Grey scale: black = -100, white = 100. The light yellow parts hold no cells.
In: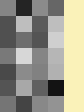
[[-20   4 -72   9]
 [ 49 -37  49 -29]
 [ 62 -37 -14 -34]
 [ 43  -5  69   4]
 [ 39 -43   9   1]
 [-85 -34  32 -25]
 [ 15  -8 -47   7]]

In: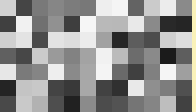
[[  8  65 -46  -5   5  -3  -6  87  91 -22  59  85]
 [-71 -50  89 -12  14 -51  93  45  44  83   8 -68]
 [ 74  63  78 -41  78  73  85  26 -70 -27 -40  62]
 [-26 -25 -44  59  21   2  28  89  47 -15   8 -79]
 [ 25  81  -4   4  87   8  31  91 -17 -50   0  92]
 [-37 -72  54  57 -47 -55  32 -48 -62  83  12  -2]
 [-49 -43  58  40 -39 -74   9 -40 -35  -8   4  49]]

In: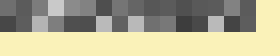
[[-29 -13 -29  -3  58   9   2 -39  -8 -21 -32 -29 -37 -30 -29   2]
 [-27 -44 -27  41  -1 -38 -39  46 -24  45 -12  -6 -52 -43  46 -47]]

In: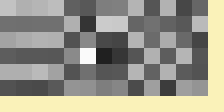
[[-20  52  38  42  48 -25 -31  -1   0  41 -33  40 -44]
 [ 46 -12 -13 -12 -12  38 -59  59  58 -21 -11 -23 -31]
 [-46  28  35  40  38 -36   7 -43 -46  41 -16  35 -18]
 [-33 -27 -31 -31 -32   8  96 -75 -58 -33  39 -27  42]
 [-35  37  37  46  27 -35 -12 -33 -32  42 -23  40 -29]
 [ 16 -36 -40 -42 -30  16  14  -1   5 -41  25 -53  24]]

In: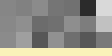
[[ 70   5   1   9  -8 -11 -66]
 [ 51   7  12 -15 -12  11  -2]
 [ -5   9  25 -32  14 -13 -32]]

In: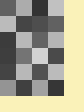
[[ 51 -24  35 -60]
 [-24  47 -46 -39]
 [ 42 -53  44 -22]
 [-42 -51  -9  65]
 [ 47 -47  44 -36]
 [-58  16 -50  26]]

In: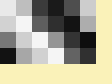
[[ 61  83  49 -54 -80 -39]
 [ 36  65  92 -26 -63 -85]
 [-89  -7  62  92  17 -59]
 [-62 -86  31  64  92 -22]]
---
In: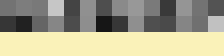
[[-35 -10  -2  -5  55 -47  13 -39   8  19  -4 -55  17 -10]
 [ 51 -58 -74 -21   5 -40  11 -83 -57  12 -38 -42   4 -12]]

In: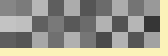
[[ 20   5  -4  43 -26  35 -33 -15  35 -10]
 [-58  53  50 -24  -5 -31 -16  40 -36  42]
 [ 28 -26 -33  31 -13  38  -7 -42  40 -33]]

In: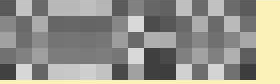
[[-29 -30  54 -18  45  45  49  42 -29   2 -20 -23  50 -15  51 -15]
 [-13   6 -17  35 -20 -19 -21 -20   6  70 -40 -32 -18  36 -17  46]
 [ 31  26 -14   9  -9  -8 -10  -7  23 -17  37  35 -11   6 -12   4]
 [-27 -11   1  25  -3  -3  -4  -2  -7  70 -50 -43   0  28   0  38]
 [-52 -49  69 -21  55  56  62  52 -43  26 -50 -51  64 -14  66 -11]]

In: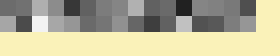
[[-38 -15 -11  37  10 -57 -24  -3   4  39 -24 -17 -74   4   1  -5]
 [ 18  30 -41  90  31  18 -17  -8  14 -20 -51 -24  51 -36 -31  -2]]

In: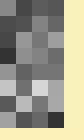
[[-33   7 -45 -28]
 [-20 -41 -37   2]
 [ 24 -44  18  -7]
 [-15 -61  12   2]
 [ -8  16 -23  -8]
 [ 31  53 -12  68]
 [ 32 -30  45  -7]
 [-61  26 -34 -19]]

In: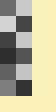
[[ 58 -15]
 [-46  65]
 [ 56 -49]
 [-34 -64]
 [ 54 -24]
 [-60  -2]]

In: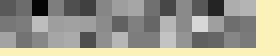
[[ 41 -30 -15 -96  -1 -38 -50   5  24  30 -12 -44   8 -32 -72  36]
 [ -7  -7  -3  48  24  26  25   9 -24   0 -20  43   8  69  25 -14]
 [ -4  28 -10   6  30  34 -39  12  43  -2  -2  53  16 -25 -21   5]]

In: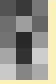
[[ -6 -35 -55]
 [-21 -14  24]
 [ 19 -10 -69]
 [ 61  30 -61]
 [ 33  58   4]]

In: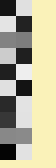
[[ 76 -84]
 [-73  79]
 [ -2   2]
 [-76  60]
 [ 87 -76]
 [-85  76]
 [ 78 -68]
 [ 77 -57]
 [  8   7]
 [ 77 -97]]
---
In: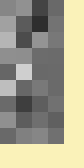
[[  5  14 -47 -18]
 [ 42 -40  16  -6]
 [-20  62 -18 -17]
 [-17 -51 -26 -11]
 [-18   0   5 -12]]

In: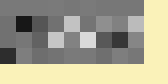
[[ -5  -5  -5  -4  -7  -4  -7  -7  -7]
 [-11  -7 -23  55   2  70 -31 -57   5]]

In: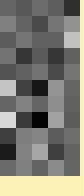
[[-20 -32 -16 -26 -62]
 [-27  -8 -25 -24  51]
 [-35 -25 -10 -42  -9]
 [-20   2 -20  11 -25]
 [-51  -1   4 -28 -13]
 [-18   0 -22   9 -21]]

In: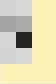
[[ 66  69]
 [ 67 -72]]

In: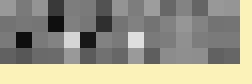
[[ 20  -4  16 -55  -2  -4 -36  16  -2  23 -19   3 -21  19  17]
 [ -4 -89  -4   3  67 -82   2  -4  74  -4  -2  13  -2  -4  -4]]

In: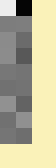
[[ 86 -96]
 [  9 -16]
 [ -7  -9]
 [ 14 -22]
 [ -8 -14]]

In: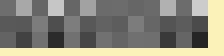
[[-14  32 -20  55 -20  27 -16 -15 -20 -17  39 -15  60]
 [-22 -48 -11 -66 -11 -45 -11 -21 -12 -13 -55 -21 -71]]
